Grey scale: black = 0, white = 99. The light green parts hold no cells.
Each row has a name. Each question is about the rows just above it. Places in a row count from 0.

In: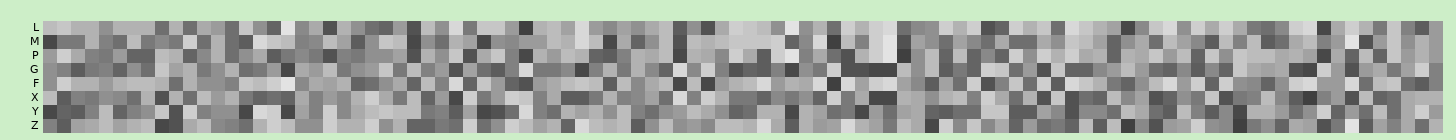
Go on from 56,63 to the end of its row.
32,69,56,77,32,66,77,50,28,69,60,73,69,39,36,50,69,66,73,28,69,66,53,80,66,36,80,88,50,66,43,32,69,80,88,25,56,73,39,73,39,53,39,80,56,80,69,80,66,69,39,69,66,77,60,73,39,77,56,77,73,73,66,69,63,28,66,39,73,39,77,60,69,60
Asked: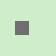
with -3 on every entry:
40
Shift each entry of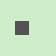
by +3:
35
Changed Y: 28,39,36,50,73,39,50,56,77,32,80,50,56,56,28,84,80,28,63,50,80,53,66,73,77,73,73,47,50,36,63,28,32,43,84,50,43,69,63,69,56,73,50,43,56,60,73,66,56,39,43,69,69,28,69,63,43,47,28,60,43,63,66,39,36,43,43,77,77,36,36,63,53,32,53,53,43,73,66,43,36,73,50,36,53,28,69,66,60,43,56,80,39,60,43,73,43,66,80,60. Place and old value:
87, 69
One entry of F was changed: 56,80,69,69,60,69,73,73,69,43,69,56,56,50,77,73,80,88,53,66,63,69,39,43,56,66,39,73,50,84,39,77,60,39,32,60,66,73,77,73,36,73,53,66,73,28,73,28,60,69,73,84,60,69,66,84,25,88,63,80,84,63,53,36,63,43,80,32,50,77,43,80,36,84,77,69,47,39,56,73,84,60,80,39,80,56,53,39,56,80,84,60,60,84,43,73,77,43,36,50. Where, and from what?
57, 84

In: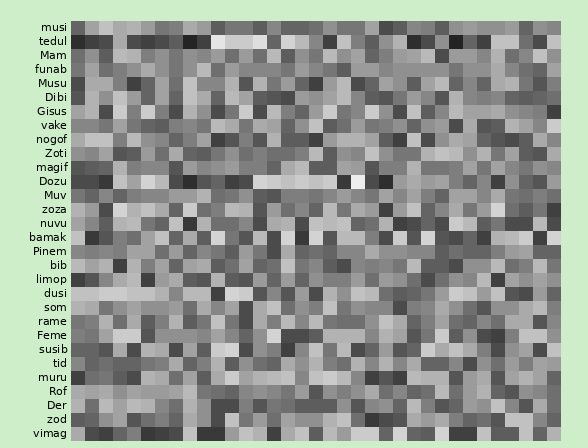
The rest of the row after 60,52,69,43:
52,75,56
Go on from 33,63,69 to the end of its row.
63,39
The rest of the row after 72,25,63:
56,63,56
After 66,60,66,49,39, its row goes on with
43,33,75,75,52,39
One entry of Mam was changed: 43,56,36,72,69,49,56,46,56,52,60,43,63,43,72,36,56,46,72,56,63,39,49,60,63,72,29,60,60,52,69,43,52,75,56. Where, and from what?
12, 60
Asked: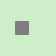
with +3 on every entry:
52

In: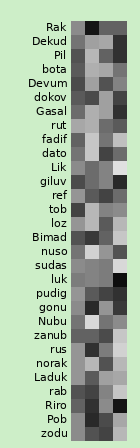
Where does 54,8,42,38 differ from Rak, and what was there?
2, 38
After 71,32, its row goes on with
71
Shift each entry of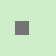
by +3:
48

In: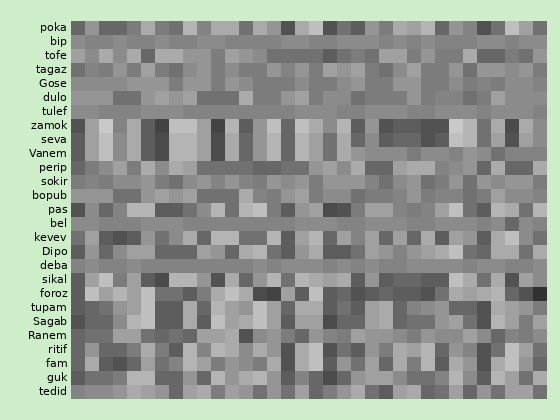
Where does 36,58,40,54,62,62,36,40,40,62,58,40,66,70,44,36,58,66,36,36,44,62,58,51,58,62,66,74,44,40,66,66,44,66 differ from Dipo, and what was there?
6, 40
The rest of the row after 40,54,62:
62,40,40,40,62,58,40,66,70,44,36,58,66,36,36,44,62,58,51,58,62,66,74,44,40,66,66,44,66
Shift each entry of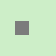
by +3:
51
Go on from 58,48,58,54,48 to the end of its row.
48,48,54,48,48,54,58,48,48,58,58,48,48,54,48,51,48,54,54,51
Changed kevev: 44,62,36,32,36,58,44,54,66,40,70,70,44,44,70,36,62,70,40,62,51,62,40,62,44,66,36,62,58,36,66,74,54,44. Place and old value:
24, 40

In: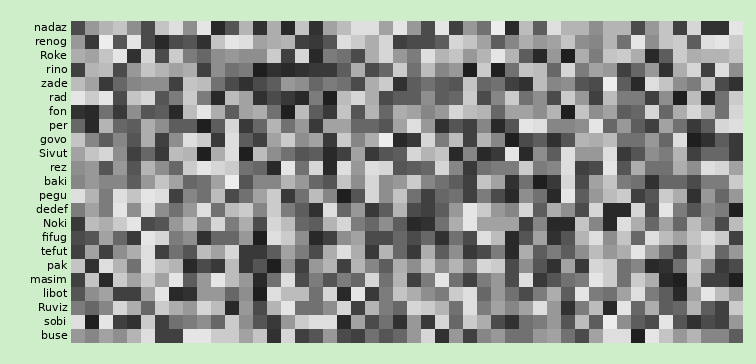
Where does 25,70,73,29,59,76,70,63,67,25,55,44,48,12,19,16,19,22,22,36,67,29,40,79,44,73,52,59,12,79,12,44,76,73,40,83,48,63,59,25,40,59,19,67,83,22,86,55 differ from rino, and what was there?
45, 25
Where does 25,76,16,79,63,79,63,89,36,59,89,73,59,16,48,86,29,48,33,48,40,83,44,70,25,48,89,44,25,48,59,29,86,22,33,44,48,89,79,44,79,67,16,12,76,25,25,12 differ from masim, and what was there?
14, 44
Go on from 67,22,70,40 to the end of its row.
22,67,36,55,22,29,48,16,67,36,48,36,55,73,59,67,89,63,44,25,70,79,40,59
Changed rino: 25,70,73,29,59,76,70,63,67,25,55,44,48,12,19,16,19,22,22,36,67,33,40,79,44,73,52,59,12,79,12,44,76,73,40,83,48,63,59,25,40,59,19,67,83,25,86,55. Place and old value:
21, 29
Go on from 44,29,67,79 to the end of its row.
19,36,44,36,33,76,40,44,25,19,73,52,55,33,29,92,36,16,86,76,55,48,76,29,19

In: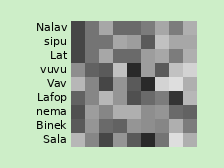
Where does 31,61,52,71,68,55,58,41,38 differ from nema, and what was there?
3, 68
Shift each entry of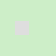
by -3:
83
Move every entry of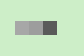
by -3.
62,58,32
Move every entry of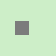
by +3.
51
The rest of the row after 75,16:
61,35,75,82

